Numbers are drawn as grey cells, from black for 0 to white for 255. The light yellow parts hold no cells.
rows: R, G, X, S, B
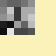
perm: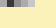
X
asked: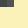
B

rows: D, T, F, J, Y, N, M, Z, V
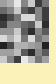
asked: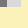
F
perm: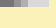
N
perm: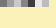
V
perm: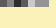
Y
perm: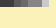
T

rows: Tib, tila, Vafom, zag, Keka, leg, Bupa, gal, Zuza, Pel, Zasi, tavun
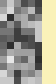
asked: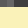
leg
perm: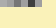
gal
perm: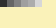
Vafom
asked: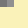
tila
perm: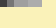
Pel
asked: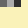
Zuza

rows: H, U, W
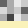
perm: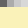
U
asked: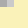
U
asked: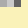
U
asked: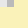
W
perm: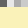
H

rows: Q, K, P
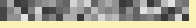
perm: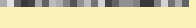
P
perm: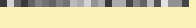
P
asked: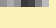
Q
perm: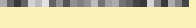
K
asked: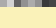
Q

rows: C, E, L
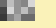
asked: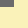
L
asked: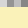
E

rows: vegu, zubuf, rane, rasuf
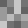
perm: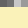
zubuf
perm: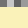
zubuf
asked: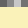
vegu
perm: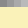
rane
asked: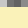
rasuf

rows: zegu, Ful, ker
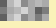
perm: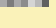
ker
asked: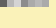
zegu
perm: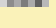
ker

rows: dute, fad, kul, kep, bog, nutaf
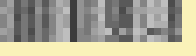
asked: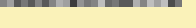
dute
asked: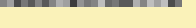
kul

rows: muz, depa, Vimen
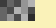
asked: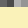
depa
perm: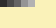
Vimen
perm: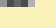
depa
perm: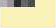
Vimen
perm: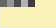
muz
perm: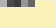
muz
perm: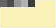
muz

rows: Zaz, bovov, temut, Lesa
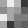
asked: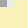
Zaz
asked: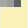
bovov
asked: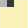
Zaz

